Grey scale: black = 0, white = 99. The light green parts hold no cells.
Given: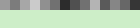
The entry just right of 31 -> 44
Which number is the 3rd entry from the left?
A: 65
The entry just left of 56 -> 79
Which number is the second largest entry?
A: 70

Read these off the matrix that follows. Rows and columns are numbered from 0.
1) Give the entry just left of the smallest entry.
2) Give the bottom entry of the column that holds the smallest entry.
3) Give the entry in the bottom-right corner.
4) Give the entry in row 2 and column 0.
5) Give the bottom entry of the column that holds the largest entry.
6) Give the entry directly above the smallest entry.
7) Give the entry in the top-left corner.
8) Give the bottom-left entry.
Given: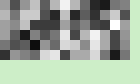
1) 36
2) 41
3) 46
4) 62
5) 10
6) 50
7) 62
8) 19

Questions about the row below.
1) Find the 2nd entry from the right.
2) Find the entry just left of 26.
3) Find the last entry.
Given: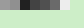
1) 41
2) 13
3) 92

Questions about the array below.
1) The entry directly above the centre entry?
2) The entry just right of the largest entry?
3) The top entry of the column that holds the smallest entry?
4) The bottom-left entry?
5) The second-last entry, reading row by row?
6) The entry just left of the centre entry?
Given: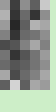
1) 41
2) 37
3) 24
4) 37
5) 65
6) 33

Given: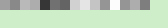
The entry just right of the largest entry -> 58
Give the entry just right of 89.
76
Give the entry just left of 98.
58
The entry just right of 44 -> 39

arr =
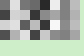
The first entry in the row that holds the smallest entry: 46
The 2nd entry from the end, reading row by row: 50
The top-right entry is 73
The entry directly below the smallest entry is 54
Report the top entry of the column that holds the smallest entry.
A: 16
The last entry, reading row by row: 64
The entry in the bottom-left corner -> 31
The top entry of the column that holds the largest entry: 92
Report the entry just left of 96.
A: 21

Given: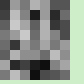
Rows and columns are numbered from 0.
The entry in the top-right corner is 33
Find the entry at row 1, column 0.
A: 25
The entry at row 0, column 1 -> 60
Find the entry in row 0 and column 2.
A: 47
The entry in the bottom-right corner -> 42
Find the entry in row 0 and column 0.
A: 21
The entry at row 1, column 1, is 73

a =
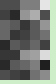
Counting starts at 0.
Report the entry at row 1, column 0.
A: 25
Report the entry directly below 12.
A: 54
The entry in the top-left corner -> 30
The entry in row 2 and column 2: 21
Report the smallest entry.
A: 12
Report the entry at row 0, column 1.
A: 30
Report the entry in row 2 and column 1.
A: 35
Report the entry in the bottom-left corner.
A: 30
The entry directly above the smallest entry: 85
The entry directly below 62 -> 49
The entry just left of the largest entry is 49
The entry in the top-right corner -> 89

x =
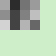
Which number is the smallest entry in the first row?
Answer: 17
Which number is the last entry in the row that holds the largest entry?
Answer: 40
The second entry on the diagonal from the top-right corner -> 50
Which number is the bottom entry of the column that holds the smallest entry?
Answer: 26

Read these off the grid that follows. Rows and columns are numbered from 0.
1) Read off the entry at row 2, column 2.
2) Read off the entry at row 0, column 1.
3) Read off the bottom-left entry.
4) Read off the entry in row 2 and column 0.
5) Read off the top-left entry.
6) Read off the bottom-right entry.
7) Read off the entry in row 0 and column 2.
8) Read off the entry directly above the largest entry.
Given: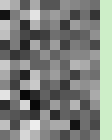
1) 16
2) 66
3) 43
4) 78
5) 78
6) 48
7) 33
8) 20

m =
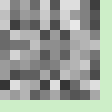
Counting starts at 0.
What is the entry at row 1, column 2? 60
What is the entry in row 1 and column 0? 74
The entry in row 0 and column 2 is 65
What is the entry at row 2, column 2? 45
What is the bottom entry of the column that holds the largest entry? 33
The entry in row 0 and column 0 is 82
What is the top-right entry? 24
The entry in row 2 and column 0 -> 78
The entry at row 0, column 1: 50
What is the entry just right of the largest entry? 50
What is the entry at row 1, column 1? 45
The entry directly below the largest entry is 70
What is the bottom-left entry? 70
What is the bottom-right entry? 65
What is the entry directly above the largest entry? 60
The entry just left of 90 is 78
